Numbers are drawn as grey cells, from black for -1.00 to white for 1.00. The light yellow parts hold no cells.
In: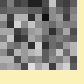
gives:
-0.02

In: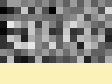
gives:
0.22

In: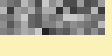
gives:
-0.09

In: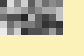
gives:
0.73

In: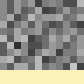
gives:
-0.27

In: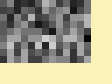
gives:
0.03

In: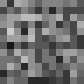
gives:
-0.57

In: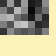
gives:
0.21

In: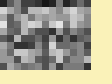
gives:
-0.27
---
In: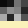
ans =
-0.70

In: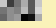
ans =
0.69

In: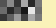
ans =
-0.15

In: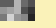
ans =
-0.59

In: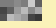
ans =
0.34

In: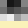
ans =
-0.22

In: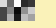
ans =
0.59

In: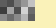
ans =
-0.15
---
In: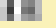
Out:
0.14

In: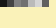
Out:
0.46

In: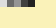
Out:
0.17

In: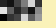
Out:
-0.02

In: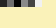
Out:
0.08

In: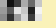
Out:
0.33

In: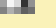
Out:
0.70

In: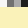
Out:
-0.11
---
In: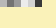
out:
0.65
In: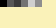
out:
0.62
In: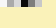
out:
-0.02
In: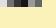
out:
0.20
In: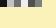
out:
-0.37
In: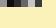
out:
0.55
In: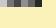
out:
-0.22
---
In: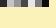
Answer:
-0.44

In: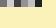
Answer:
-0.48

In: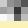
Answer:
0.95

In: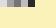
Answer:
0.27

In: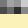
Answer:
-0.42

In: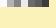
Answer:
0.84
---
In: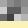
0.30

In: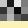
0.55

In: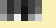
-0.04

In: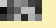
0.57

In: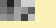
-0.16

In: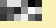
-0.04

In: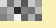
0.69

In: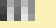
-0.34

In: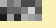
0.37
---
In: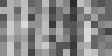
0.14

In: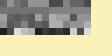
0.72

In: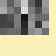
-0.15

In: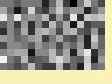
-0.06

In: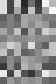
-0.25

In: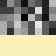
-0.73
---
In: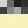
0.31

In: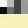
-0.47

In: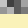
-0.28

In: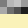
-0.38

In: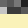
-0.54

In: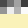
0.40

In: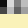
-0.24

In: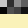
-0.50
